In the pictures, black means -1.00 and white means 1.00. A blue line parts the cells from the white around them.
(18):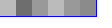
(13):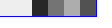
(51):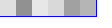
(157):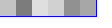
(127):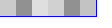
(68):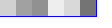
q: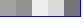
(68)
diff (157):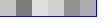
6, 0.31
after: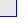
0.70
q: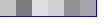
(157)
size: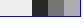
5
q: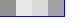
(51)

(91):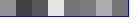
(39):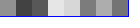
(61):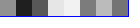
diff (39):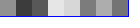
2, -0.48
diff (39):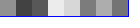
4, 0.80

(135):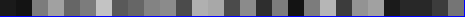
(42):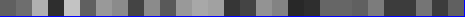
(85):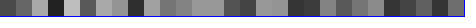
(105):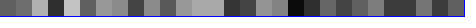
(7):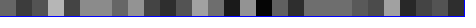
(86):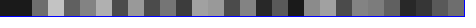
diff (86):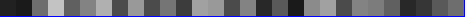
1, -0.80
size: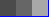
3
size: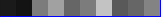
10
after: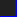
0.48

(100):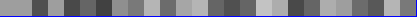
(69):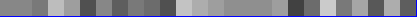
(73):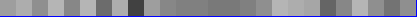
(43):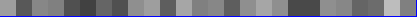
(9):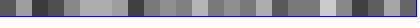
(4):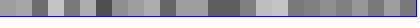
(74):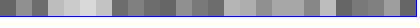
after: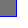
0.12
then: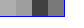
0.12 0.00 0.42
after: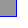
-0.05

